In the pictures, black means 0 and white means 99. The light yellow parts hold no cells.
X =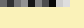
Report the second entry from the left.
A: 19
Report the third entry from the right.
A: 3
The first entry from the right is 86

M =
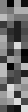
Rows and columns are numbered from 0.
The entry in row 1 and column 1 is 46
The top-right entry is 6
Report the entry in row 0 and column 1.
1
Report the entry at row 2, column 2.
46
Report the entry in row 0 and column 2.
62
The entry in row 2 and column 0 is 73
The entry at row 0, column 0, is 51
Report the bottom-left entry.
34
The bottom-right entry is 85

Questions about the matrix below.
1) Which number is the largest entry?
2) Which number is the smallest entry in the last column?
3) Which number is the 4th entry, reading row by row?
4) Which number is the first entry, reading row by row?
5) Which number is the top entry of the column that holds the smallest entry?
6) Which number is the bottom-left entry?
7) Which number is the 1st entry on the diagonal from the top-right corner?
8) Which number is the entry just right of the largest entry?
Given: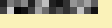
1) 80
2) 7
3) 53
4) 13
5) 37
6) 25
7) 37
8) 1

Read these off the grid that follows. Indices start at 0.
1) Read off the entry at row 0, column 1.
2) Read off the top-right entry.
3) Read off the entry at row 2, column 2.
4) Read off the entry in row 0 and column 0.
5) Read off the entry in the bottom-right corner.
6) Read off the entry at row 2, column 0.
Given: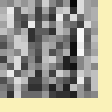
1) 52
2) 58
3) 36
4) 58
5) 52
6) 74

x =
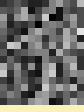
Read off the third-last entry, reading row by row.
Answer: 40
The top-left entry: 19
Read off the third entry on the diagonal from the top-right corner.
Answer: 45
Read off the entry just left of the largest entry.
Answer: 40
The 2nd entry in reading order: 25
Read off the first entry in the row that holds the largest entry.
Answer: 40
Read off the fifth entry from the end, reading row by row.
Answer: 7
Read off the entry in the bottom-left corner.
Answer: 19
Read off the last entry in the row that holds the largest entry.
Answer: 88
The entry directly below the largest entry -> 13
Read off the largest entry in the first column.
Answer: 78
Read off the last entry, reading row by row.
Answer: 45
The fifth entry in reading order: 13
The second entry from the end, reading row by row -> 66
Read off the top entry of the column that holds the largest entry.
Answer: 72

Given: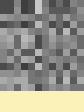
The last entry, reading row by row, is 46
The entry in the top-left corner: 29
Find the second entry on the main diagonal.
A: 29
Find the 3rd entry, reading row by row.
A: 51
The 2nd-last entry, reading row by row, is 46
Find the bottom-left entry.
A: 56
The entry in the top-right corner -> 46
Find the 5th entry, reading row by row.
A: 29
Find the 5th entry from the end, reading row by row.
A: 56
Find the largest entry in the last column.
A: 66
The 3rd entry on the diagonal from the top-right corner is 61
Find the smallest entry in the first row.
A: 24
